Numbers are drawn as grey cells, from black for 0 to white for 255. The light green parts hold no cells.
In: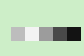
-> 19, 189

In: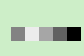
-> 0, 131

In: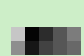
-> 124, 142

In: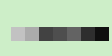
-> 15, 194

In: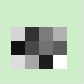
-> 177, 221

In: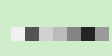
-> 154, 240

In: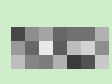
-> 177, 189

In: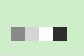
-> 45, 137
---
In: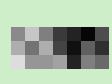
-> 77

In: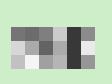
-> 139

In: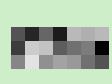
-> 185

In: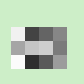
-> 134

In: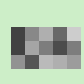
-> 205

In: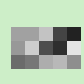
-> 34
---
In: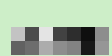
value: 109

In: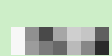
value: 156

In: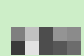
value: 226

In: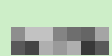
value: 68

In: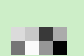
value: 250

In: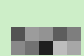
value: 114

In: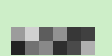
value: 114
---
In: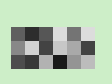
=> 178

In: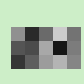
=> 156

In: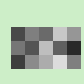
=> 172

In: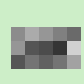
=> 97

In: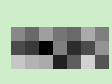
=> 170

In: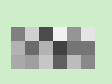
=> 198

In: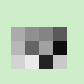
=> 35

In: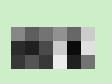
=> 56

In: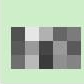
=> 59
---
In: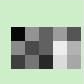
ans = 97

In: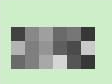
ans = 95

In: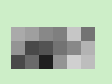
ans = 115

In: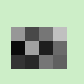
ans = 161

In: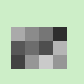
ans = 109

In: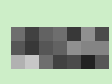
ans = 144

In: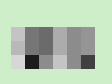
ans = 172

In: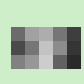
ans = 195
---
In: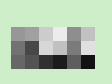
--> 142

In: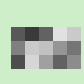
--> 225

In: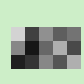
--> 94

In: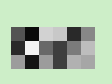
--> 41

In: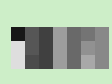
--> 116

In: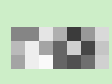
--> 153
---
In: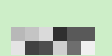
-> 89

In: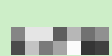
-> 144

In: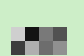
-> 81

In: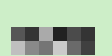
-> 52

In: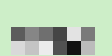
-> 122

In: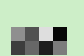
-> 7

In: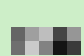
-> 150
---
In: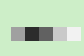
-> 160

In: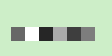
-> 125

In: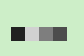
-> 76

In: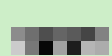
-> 172

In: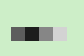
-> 93

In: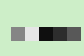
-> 88

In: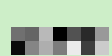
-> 185

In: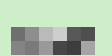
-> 165
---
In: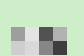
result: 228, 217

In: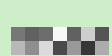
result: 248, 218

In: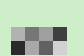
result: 209, 178

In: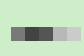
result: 203, 184

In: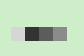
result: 214, 139

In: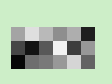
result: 242, 223
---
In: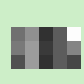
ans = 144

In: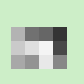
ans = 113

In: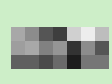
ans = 140

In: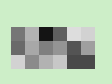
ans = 178

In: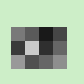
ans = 90

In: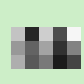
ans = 38

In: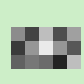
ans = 67
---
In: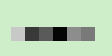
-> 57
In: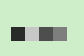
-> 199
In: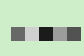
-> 208
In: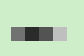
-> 43
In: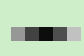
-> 66
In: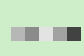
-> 139
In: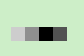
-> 143
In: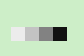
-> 195
